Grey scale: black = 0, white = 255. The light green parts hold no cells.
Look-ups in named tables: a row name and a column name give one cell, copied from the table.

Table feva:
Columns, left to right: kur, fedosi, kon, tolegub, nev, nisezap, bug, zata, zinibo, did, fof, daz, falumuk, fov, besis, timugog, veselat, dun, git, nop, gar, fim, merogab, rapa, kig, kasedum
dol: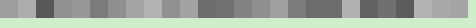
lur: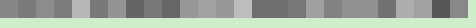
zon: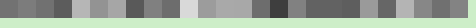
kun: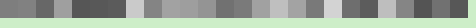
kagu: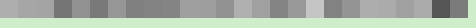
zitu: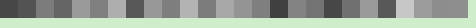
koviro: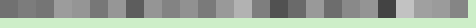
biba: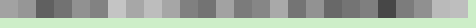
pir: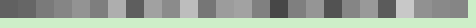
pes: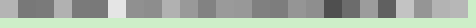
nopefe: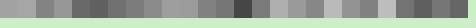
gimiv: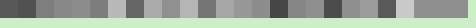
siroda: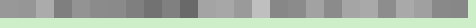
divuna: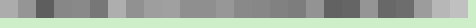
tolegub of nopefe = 151
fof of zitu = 179
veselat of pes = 149
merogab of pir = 200
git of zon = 98
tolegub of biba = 114
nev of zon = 182
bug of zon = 166
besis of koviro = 126
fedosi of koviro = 124
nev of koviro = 149
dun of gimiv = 143
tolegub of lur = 124
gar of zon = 154
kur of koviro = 113
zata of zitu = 88
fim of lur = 114
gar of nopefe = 130

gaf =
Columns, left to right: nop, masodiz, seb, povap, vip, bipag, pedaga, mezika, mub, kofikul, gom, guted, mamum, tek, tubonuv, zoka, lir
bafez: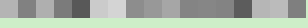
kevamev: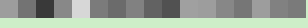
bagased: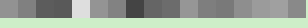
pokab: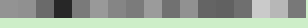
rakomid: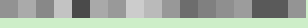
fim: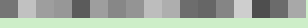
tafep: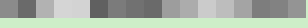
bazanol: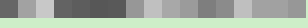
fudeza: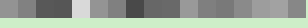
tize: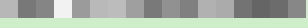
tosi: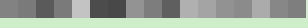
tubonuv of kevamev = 157
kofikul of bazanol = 168
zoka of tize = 108
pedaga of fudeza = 128
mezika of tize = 159
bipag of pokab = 153
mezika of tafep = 113
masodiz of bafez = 129
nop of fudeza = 147
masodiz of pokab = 144

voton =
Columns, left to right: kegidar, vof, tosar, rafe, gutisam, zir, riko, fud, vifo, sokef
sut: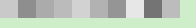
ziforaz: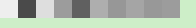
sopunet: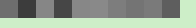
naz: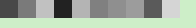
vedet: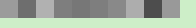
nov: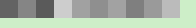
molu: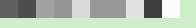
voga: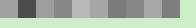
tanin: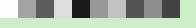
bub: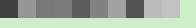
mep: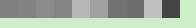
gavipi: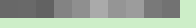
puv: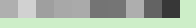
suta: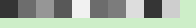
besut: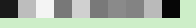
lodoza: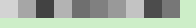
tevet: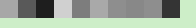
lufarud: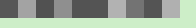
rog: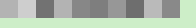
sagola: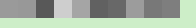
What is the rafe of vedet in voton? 126
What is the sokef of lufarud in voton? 176
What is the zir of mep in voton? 160
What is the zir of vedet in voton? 126
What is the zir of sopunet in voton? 137
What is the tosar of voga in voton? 158
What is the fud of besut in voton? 131
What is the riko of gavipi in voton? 149
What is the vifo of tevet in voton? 142
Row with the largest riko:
tanin

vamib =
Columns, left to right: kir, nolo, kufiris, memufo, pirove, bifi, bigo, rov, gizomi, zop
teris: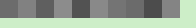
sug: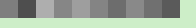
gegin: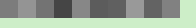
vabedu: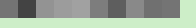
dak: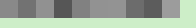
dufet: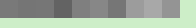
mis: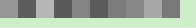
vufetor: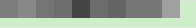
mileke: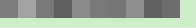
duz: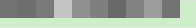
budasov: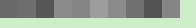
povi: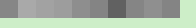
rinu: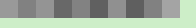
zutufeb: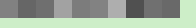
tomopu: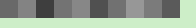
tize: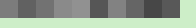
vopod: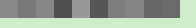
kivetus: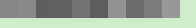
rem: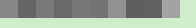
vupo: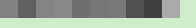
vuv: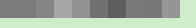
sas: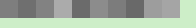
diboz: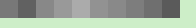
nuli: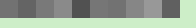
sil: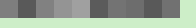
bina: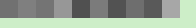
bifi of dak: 146
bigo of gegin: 96
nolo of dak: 114
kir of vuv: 124
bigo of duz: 106
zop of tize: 88
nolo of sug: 78
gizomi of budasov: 82

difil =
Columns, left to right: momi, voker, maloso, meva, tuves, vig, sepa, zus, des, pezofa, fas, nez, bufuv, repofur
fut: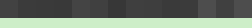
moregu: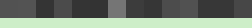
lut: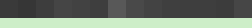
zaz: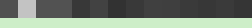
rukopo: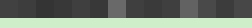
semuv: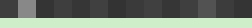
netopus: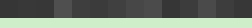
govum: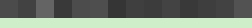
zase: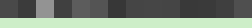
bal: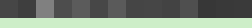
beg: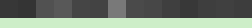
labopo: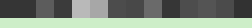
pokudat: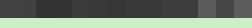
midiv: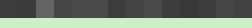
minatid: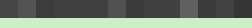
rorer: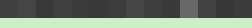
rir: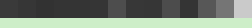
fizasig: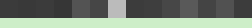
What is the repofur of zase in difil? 79
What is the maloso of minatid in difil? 60
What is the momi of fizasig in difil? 59
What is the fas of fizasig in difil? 89
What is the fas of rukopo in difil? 98
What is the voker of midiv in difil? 58
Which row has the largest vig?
labopo

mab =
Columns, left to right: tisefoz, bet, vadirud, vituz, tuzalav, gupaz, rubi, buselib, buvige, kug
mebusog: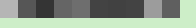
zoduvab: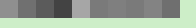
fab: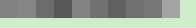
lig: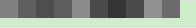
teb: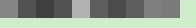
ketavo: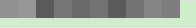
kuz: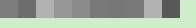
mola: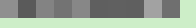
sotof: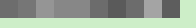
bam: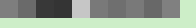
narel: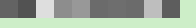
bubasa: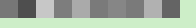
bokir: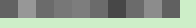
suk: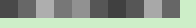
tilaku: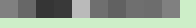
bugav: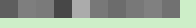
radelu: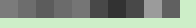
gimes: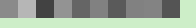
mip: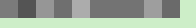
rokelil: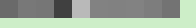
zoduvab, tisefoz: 143
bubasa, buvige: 177
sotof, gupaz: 108
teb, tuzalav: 177
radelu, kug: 96
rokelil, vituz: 64
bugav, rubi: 108
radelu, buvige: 155
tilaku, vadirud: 53
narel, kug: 93
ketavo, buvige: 132
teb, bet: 82
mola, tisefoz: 143
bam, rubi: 111
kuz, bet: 109
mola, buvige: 162
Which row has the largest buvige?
narel

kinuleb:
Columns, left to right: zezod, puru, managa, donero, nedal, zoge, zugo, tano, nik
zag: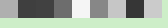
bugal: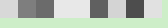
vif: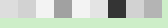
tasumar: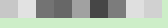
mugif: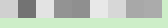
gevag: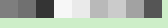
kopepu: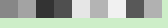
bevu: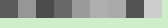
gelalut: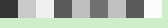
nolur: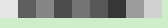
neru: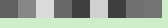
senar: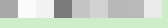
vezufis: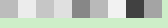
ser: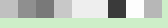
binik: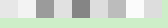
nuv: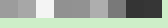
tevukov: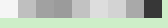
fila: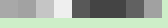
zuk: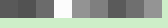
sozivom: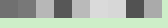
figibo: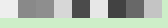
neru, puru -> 135
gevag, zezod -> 126
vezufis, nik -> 164
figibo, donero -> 215
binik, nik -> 221
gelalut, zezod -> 53
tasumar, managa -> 115
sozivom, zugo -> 215
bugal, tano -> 77
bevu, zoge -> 175
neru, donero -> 104
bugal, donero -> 232
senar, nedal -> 197
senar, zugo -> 184
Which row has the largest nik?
gelalut

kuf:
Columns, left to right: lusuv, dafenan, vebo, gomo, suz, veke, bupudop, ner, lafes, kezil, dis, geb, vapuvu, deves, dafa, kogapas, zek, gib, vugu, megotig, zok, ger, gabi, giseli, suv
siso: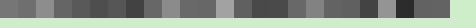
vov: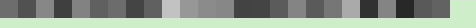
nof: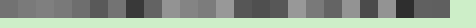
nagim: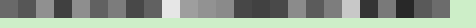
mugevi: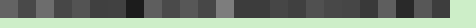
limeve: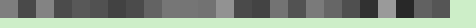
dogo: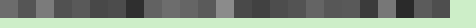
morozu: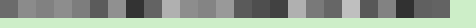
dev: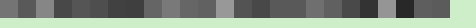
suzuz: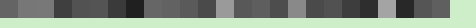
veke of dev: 78
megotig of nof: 147
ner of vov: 68
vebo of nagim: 144
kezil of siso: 139
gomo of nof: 121

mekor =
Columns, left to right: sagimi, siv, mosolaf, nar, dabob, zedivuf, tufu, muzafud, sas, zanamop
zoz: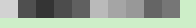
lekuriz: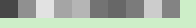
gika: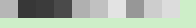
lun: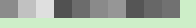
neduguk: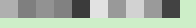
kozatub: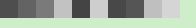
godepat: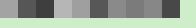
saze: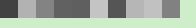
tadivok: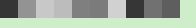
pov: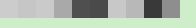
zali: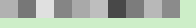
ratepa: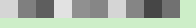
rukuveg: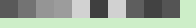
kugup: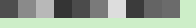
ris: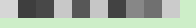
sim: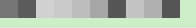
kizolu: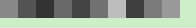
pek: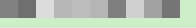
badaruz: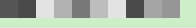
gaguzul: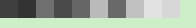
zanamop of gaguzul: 215
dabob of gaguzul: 102
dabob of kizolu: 67
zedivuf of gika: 193
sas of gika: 205
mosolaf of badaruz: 227
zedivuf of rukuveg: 63
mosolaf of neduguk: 146
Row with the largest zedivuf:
neduguk

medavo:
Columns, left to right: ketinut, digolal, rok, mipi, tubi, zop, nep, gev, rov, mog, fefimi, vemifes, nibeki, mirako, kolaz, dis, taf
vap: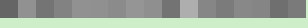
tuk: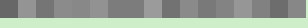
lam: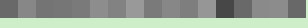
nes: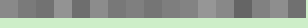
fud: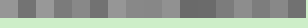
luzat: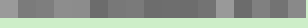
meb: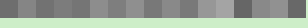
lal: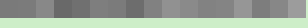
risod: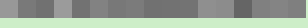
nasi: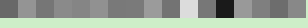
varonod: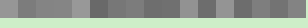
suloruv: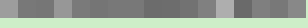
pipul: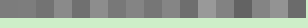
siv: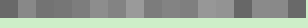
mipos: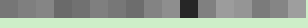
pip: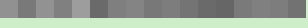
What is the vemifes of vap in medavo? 134
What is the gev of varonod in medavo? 124
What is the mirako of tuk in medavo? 150
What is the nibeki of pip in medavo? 102
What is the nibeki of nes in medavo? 136
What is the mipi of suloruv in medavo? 151
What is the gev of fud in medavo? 136

